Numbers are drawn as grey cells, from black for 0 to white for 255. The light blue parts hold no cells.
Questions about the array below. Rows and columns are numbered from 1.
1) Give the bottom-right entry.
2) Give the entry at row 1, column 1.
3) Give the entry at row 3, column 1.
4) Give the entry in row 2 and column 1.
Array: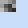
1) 43
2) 171
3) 187
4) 157
